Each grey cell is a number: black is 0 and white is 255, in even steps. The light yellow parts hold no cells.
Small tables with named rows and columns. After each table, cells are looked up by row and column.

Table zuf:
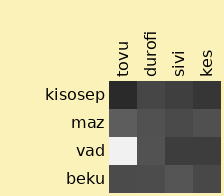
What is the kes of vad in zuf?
61
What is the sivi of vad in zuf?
61
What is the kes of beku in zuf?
72
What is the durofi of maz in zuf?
81
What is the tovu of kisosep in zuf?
42
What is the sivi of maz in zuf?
74
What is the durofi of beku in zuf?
76
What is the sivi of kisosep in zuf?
63
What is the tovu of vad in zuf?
241
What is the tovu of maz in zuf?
93
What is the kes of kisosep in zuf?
54
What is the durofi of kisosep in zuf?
70
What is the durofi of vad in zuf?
82
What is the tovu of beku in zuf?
75
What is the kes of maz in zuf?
80
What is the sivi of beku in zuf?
85

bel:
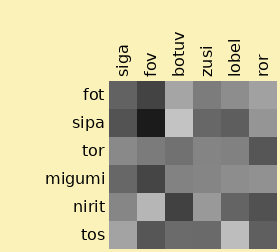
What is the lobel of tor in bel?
129
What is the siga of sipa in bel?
83
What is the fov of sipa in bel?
27
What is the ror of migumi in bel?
145
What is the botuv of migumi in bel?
130
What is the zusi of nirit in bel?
153

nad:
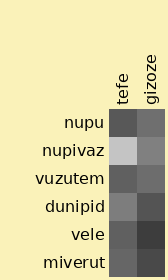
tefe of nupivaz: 196
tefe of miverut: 102
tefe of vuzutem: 96
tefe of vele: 96
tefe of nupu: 88
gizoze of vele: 61
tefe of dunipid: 125
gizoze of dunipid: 84
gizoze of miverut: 73
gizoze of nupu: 111
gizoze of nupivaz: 128
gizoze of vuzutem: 109

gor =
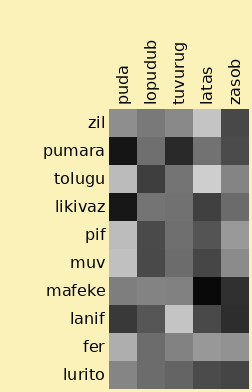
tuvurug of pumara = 41
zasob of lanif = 45
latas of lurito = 75
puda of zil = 142
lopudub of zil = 121
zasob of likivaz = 107
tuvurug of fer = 130
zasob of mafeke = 48
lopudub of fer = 108
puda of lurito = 133
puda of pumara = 21
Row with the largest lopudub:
mafeke

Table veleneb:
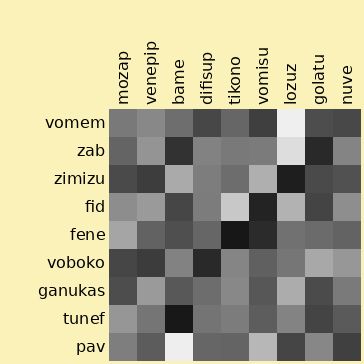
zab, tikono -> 121
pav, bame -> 238
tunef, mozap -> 150
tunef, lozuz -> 131
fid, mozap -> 141
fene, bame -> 79
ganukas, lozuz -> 172
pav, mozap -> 126

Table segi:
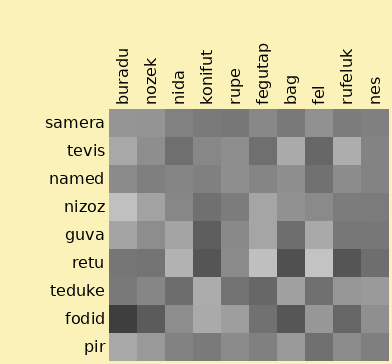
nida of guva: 164
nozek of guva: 141
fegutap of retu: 191
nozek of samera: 148
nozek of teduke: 134
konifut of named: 128
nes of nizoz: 123
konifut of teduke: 172
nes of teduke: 154
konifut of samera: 122
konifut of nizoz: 112
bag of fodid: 86
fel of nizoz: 138
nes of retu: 110
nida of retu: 178
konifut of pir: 122
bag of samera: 121
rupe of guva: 137
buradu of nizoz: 192

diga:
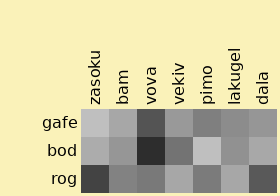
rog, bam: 130
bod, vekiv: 115
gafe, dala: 150
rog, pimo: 123
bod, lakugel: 145
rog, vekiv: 167
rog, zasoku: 67
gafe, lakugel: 140
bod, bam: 150
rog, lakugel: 167
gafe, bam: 167
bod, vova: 45
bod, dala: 168

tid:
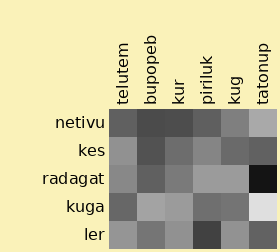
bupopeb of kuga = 163
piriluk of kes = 133
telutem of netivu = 96
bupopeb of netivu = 75
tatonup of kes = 97
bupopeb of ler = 117
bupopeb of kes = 82
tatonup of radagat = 20
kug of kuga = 116
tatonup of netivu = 169
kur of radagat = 122
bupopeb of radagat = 96
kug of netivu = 127
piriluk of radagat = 155

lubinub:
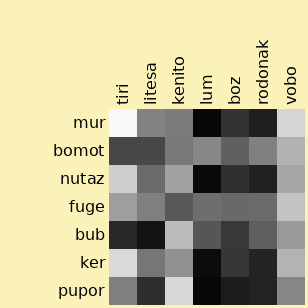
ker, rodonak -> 35
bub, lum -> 86
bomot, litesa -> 72
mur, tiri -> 248
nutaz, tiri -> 206
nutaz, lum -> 9
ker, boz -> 54
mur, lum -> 7
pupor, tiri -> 127
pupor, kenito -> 215
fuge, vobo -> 195
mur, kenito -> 124
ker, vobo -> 179
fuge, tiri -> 158

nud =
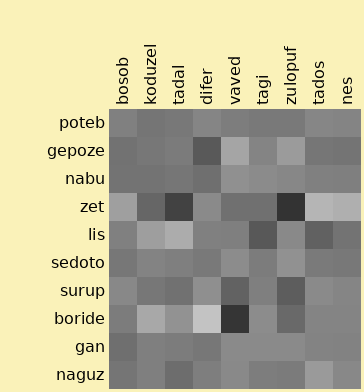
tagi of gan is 138
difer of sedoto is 121
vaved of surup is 98
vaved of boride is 53
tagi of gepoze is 132
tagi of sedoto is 124
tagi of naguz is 125
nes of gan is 130
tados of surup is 138
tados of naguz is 154
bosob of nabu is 115
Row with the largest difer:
boride

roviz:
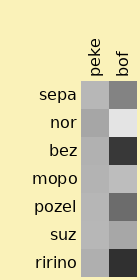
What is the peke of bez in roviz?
177
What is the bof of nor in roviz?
228
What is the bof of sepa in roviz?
131
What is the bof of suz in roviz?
167
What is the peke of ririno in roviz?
175
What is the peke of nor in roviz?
166
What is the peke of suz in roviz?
183
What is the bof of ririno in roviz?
48
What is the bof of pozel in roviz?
108
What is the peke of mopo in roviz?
179
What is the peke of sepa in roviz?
183

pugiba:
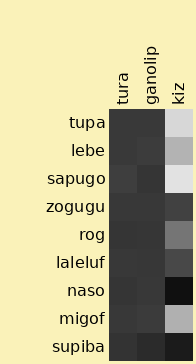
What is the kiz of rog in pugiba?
117
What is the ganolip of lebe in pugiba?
60
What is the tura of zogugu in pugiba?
56
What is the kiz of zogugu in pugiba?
65
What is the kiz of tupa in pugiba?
215
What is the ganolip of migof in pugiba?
59
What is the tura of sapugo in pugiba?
62
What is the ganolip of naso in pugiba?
56
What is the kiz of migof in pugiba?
176
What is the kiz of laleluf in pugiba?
72
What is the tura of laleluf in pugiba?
56
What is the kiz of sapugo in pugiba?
226
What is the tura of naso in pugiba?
53
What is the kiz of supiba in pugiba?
27
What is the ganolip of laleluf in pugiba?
55
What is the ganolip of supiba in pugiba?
43
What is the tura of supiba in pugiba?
51
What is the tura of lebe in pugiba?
57

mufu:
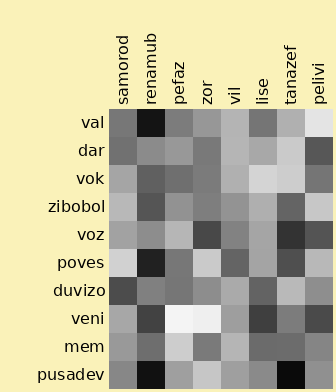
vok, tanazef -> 205
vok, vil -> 176
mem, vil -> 181
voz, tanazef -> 51
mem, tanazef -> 108
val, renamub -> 20
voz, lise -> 165
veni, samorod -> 167
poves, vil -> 100
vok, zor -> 123
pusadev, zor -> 198
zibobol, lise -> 175
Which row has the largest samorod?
poves

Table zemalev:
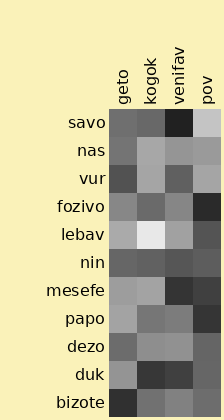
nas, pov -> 154
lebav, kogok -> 232
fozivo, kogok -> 106
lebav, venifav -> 161
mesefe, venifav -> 52
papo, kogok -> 118
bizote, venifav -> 129
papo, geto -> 163
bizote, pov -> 109
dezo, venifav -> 145
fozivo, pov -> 42
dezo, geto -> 108

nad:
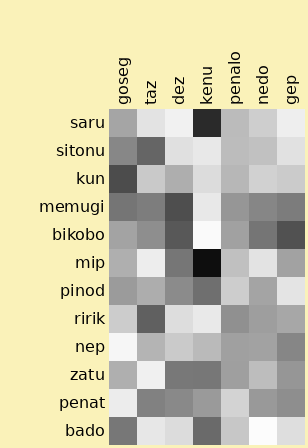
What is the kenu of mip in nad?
14
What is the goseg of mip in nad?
175
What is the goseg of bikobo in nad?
163
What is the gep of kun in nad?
203
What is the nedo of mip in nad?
227
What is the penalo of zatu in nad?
159
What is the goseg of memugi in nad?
117
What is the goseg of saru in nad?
165
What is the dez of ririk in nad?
221
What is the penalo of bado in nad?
199
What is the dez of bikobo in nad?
88
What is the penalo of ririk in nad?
144
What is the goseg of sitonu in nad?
135
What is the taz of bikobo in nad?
142
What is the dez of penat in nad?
137
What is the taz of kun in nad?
201
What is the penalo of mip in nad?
192
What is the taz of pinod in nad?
173
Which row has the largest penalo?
penat

